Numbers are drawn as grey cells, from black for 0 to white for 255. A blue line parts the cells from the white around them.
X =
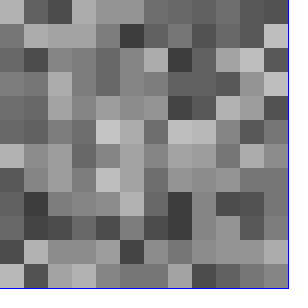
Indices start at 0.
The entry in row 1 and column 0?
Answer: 117
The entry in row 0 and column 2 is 75
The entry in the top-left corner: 178
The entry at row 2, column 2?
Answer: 132
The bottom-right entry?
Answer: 132
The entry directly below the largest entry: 132
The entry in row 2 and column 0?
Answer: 104
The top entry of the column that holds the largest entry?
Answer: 148
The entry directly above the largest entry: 156
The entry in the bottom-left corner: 184
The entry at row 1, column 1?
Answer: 171
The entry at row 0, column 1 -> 96
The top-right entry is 81
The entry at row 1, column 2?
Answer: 163
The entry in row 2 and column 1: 75
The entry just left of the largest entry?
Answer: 110

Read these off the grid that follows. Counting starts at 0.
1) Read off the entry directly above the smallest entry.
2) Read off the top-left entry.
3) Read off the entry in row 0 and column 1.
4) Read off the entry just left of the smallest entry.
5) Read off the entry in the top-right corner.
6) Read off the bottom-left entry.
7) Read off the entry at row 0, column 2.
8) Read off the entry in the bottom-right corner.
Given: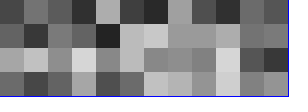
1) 173
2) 71
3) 115
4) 99
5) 85
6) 107
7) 91
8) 148

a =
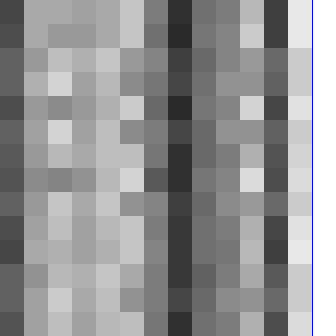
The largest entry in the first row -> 232
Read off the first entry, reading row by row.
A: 70
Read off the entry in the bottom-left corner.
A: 83
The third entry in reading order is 169
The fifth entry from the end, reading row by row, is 112
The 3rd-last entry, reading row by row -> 176
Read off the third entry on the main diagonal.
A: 190
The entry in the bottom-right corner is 219
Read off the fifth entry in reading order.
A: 169
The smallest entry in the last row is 48
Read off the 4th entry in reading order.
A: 161
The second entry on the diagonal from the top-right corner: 63

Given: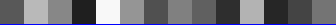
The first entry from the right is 116
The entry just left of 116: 68
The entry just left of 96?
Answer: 128
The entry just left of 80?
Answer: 149

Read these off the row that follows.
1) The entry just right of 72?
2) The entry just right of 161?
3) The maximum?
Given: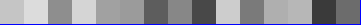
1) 205
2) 155
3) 220

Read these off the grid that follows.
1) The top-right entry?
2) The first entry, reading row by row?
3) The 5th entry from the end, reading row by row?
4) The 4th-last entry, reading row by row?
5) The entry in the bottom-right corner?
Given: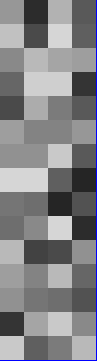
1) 89
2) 151
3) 137
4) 201
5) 185

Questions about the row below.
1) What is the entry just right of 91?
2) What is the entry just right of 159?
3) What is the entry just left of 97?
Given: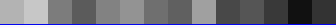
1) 130
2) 72
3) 112

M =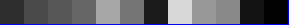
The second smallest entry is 19
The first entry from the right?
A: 3
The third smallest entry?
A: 27
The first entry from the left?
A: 46

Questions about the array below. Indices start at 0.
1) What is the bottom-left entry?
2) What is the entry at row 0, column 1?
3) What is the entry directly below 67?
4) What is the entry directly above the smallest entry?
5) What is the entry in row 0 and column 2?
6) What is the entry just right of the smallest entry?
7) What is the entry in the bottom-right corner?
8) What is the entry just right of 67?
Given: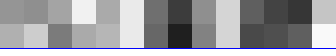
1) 176
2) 143
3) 79
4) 60
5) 164
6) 130
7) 249
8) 54

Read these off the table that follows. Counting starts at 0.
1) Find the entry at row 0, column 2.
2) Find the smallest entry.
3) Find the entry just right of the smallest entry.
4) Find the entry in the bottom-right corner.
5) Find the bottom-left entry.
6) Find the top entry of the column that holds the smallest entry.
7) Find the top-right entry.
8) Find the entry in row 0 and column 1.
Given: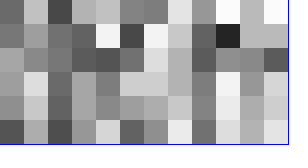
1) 72
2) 36
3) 186
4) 228
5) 84
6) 251
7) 251
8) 193

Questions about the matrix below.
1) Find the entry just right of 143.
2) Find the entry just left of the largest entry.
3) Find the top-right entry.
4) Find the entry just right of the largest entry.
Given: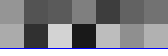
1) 177
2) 48
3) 114
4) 25

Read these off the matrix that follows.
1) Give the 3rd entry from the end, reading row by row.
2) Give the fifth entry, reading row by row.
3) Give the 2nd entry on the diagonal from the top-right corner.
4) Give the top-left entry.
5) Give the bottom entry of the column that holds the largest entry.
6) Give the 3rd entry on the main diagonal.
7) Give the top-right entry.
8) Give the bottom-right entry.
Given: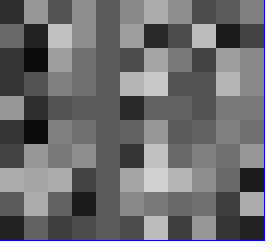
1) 150
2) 91
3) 26
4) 46
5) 186
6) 158
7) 128
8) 34
